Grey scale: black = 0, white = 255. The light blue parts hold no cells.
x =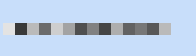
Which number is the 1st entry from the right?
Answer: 186
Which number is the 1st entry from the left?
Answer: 227
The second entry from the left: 57
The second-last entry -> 88

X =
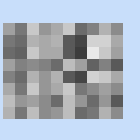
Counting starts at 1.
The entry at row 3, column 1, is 107
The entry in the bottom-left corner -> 178
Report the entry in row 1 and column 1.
160
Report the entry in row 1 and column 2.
119
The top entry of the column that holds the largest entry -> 129
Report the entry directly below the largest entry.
98
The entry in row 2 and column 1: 119
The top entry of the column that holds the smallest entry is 107
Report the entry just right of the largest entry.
200
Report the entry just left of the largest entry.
60
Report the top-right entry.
139
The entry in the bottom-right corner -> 139
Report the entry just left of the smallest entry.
89
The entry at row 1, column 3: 200
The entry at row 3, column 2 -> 98

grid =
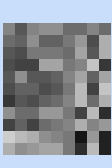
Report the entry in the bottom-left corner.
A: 174
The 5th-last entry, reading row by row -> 164
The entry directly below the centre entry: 108
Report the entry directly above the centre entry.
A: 98
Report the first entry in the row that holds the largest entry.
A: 205
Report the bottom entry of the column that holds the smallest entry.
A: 45
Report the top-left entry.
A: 132
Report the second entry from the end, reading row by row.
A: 186
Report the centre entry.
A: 87
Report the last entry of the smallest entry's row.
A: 33
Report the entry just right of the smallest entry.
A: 152
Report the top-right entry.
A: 108
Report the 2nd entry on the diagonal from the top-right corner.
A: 77
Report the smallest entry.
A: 21
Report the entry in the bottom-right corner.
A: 33
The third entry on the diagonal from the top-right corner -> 164
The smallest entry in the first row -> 87
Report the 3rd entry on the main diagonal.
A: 120
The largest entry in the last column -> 196
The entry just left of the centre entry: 77

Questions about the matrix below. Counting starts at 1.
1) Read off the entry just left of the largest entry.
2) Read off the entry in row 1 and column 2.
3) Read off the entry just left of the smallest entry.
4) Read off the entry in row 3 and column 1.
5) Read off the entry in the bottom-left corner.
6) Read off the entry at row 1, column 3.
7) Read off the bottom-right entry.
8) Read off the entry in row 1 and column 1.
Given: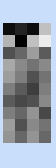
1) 192
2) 35
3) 180
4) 81
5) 148
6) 13
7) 103
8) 13
